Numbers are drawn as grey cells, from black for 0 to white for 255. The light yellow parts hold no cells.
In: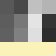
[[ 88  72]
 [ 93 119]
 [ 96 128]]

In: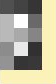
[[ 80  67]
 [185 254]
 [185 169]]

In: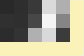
[[41 46]
 [48 47]
 [44 51]]

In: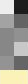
[[237  29]
 [163 100]
 [135 145]]

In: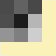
[[ 74  98]
 [ 77  28]
 [148 127]]

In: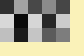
[[ 48 163]
 [216  10]
 [191  27]]

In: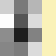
[[207 121]
 [253  85]
 [141  29]]

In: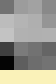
[[114 156]
 [188 180]
 [195 177]]
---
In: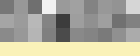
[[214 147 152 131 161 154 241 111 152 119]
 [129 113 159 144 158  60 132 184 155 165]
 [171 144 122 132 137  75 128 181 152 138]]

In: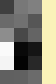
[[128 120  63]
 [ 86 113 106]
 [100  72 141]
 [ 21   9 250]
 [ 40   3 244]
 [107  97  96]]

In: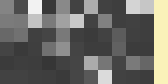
[[198 212  62  65 173  66 137  56 242  76 132]
 [ 62  65  63 129  66 201 161 122 195 121 123]
 [ 62  64  92  66  59  63 121  69  64 113 104]
 [ 60  60  97  61  61  68 144 113  63  58  68]
 [102 122  68 118 171  69  65  54  61  62  59]
 [ 61  64  66 219  88  70  58  62  63  66  66]]

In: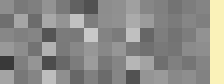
[[132 125 115 128 134 160 144 141  81  97 121 147 127 121 142]
 [127 134 123 130 155 171 145 142 125 193 148 168 108 166 111]
 [146 125 115 126 102 192 123 131 200 121 123  84 133 128 135]
 [142 139 117 121 112 121 150 136 151 136 122 178 115 141 153]
 [132 117 128 111 163 182 133 120 156 124 104  76 149 127  57]
 [130 142 137 154 149  82 134 107 128 103 143 189 133 120 164]]

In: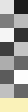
[[ 28 228]
 [187 124]
 [ 49 245]
 [196  61]
 [103 173]
 [253  91]
 [102 192]]

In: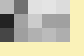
[[220 228 225 112 187]
 [160 161 204 163  35]
 [174 187 177 159  70]]

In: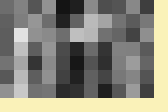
[[ 62 136  84  78 138  31  20 146  85 130 109]
 [120  91 115 164 186  99  33 109 150 126  96]
 [143  67 101 113 183 191 110 138 145 226  93]
 [ 90 128 129  52 107  38  75 149  94 192  93]
 [101 156 126  47  83  23  71 138  52 166 115]
 [ 84 133 120  69  96  33  65 145  94 185  88]
 [ 63 155  87  31  98  49  43 117 113 200 145]]
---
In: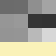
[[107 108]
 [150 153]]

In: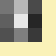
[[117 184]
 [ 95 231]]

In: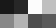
[[ 24  39]
 [136 179]]

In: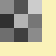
[[141  83]
 [ 48 180]]

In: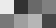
[[235  50]
 [120 159]]

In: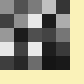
[[145  82]
 [ 64 144]]

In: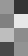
[[152  52]
 [128 231]]

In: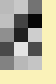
[[186 200]
 [192  67]]

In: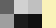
[[ 97 209]
 [159  28]]
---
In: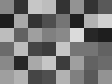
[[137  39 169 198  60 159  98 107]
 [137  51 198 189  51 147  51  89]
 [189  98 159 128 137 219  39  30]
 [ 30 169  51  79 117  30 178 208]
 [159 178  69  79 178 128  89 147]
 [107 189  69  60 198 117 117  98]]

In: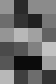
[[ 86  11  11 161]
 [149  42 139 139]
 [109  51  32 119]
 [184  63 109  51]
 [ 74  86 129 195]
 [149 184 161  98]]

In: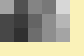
[[ 71  48 109 142 164]
 [ 71  59 100 142 182]
 [164  81 132 120 215]]

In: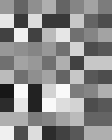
[[230  56 221  56  56 199 100  77]
 [240  77 221  44  65  88 175 175]
 [152 100 143 175 100 133 163 124]
 [187 112 143 163 100 199  88  77]
 [152 143 133 152 112 211  77  88]
 [112 163 152 112 175  65 199 199]
 [175 175 124 133 163 187 100 100]
 [ 44 230  34 249 221 211  77  88]
 [ 65 240  65 187 230 112 133 163]
 [ 23 249  34 211 249 124 133 175]]

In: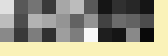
[[137  57 125  48 158 125 248  30  21 137   9]
 [188  76 179 167 148  98 148  66 107  98  76]
 [224  88 116  57 167 188  88  21  48  39  21]]

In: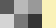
[[212 120  53]
 [ 89 185 153]]

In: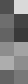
[[ 99  57]
 [110  67]
 [ 99 120]
 [173 141]
 [141 163]
 [ 79 217]]

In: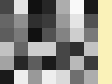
[[163  38  93  26  70 185  59]
 [194 102 206 206  70  47 194]
 [ 93 121  17  82 131 206 121]
 [102 143  47  59 153 228  82]
 [ 70 228  17  38 173 249  26]
 [ 26 238 153 238 218 111 173]]
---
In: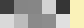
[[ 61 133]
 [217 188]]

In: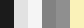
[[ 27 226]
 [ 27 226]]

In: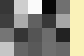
[[ 55 206]
 [ 62 171]]

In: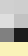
[[208 206]
 [222 194]]

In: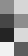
[[142 214]
 [ 70 141]]

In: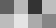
[[ 95 184]
 [188 228]]
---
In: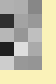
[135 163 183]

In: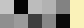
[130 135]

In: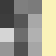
[123  86 213]

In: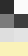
[251 123]

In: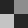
[141 196]

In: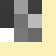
[ 62 115 253]

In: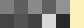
[146 216]
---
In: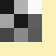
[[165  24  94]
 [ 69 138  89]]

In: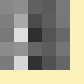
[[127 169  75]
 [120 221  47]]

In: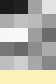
[[171 192 186]
 [247 248 158]]

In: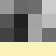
[[ 84  32 163]
 [ 67  39 166]]

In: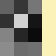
[[ 49 209  21]
 [132  38  11]]

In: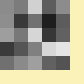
[[142  57 113]
 [158 120 214]]
